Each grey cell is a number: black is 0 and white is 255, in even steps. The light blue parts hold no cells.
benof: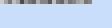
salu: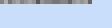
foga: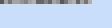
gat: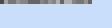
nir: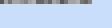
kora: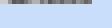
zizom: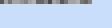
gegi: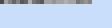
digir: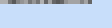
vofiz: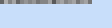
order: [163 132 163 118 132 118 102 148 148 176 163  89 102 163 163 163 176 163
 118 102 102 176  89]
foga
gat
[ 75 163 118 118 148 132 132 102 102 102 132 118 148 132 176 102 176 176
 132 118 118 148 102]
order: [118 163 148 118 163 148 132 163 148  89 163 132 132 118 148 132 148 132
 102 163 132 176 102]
vofiz
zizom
[ 89 163 118 163 163 148 132 163 176 102 102 132  75 163 148  89 118 163
 163 176 118 102 132]
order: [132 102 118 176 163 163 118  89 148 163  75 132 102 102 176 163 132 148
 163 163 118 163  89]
zizom
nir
[ 89 163 118 163 163 148 132 163 176 102 102 132 102 163 148  89 118 163
 163 176 118 102 132]

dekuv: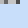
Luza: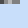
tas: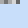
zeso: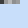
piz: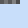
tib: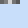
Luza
[ 76 142 185 128 128]
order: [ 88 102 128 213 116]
tib
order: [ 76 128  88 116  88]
piz
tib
[102 128 213 116  88]

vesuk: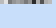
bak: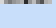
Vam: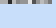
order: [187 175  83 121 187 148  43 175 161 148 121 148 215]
bak
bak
[215 148 121 148 161 175  43 148 187 121  83 175 187]
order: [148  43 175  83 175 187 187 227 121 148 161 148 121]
vesuk
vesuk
[187 227 121 148 161 148 121 148  43 175  83 175 187]
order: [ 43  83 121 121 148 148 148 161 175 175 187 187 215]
bak
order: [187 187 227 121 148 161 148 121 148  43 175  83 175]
vesuk

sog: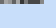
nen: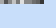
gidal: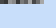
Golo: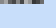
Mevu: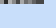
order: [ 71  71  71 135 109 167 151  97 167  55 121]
sog
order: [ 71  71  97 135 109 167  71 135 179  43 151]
Mevu
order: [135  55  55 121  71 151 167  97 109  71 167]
gidal
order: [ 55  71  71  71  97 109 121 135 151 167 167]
sog
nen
[167  83 135 193 121 222 135 135 109  97  55]
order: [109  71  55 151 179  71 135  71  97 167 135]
Golo

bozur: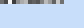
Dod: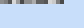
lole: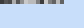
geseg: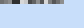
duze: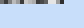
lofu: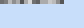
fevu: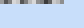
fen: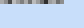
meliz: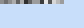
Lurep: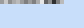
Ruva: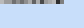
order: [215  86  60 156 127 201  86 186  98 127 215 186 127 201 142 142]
fevu
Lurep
[156 201 142 171 186 156 127 156 127 171 229  98 142  47 127 186]
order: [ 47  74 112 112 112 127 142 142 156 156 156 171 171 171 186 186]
fen
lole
[ 60  86  74 171  86 142 201 186 186 127  60 201 127  98 186  98]
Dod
[142 127  86 215 156  74 142 142 171  98  98  86 215 201 127  74]
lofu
[112 127 186 142 171  86 171 215 112  98 171 171 201 186 142  86]

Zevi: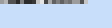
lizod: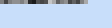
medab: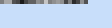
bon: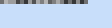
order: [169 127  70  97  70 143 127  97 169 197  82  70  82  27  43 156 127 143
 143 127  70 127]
lizod
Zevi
[156 181  82  82  43 127  43  43  55 197 228  70 169  97 127  97 127 113
 156 156  82 197]
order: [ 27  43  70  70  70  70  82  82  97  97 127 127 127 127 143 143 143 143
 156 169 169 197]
medab

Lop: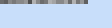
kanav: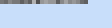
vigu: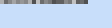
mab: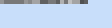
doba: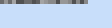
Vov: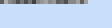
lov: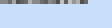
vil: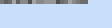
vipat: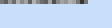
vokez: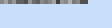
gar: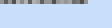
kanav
[120 108 136 120 120  96 120  96 176  81 150 163 150 150  96 136 163 136
 150 136 108  96]
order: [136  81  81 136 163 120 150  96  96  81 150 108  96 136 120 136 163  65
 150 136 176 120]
vokez
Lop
[108  96 136 120 136 136 150  81 176 136 108 120 176 163 136 136 163 108
 176 120 150  96]
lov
[136 136 108 163  81  96 108 176 136 136 108  96 136 120  81 192  96 192
 150 176  81 108]
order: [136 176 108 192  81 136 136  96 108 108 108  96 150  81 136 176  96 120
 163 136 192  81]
lov
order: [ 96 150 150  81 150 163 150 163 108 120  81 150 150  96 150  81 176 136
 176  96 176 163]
gar
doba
[108 150 108 163  81  81 108 108  81  96 163 150 136 136  81 150 150 136
  81 136  81 136]

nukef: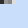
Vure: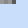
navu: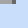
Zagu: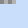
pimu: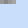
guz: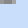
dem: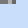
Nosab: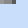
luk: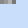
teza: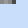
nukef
[ 46 152 136 221]
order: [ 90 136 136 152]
Nosab
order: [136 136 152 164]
guz

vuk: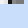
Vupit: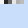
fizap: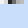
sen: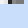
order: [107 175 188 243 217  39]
fizap
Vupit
[243  39 107 230 175 188]
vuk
[243 230  23 136 122 122]

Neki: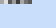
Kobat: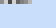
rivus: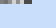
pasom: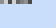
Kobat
[143 209  75 209 101 127 143 183]
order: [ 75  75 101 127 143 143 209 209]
pasom
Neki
[167 224  89 155  62 167 114  89]

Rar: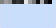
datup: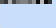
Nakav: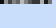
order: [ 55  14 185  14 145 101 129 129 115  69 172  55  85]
datup
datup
[ 85  55 172  69 115 129 129 101 145  14 185  14  55]
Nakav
[ 14 145  69 129 101 185 129  85  55  55 172  27 115]
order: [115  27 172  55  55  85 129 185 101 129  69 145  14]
Nakav
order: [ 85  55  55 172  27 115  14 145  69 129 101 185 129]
Nakav
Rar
[129 158 145  39  55  39 227 158 115  14 172  39   1]

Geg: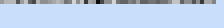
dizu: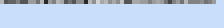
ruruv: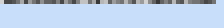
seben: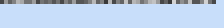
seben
[ 72 155  99 129 182 167 115 115 155  72 115  99 115  85 115  72 129  99
 155  85  85  99 129 182  99 129  57 182  72 129  99 194  99 182 167 115
 142 182 194 155  72  99  57 210  99 142 115 194  85  85 129 210 115  72]
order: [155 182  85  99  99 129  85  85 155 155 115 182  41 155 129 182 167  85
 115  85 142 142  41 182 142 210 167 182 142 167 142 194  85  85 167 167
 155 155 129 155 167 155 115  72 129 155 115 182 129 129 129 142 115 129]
dizu
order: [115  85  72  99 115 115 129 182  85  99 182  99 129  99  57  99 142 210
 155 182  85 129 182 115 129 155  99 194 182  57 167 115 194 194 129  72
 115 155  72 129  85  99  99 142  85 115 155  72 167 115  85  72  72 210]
ruruv

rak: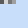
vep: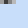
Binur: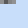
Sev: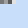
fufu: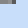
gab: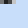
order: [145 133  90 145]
Binur
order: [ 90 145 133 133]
fufu
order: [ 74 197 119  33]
gab
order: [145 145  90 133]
Binur
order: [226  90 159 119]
Sev
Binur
[145  90 133 145]

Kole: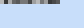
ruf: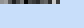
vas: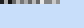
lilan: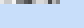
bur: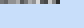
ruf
[145 158  89  31  73 118   4  73  58  44  89 102  44 201  58]
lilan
[230 201 201 243 132 132  89  73 171 217 217 201  73 185 132]

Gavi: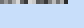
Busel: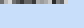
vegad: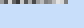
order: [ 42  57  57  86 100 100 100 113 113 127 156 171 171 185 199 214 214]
Busel
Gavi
[113 156 113 171 214 100  57 214 199  86 100  57 127 185 113 171  42]
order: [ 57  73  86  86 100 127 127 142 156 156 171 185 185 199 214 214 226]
vegad
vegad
[156  86 214 100  57 199  86 171  73 156 185 127 142 185 226 214 127]
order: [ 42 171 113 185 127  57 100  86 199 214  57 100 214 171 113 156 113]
Gavi

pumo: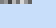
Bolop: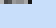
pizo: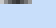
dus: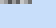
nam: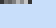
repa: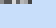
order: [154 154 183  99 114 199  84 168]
dus
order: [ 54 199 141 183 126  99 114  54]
nam
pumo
[126 154  69 183 114 215 154  99]

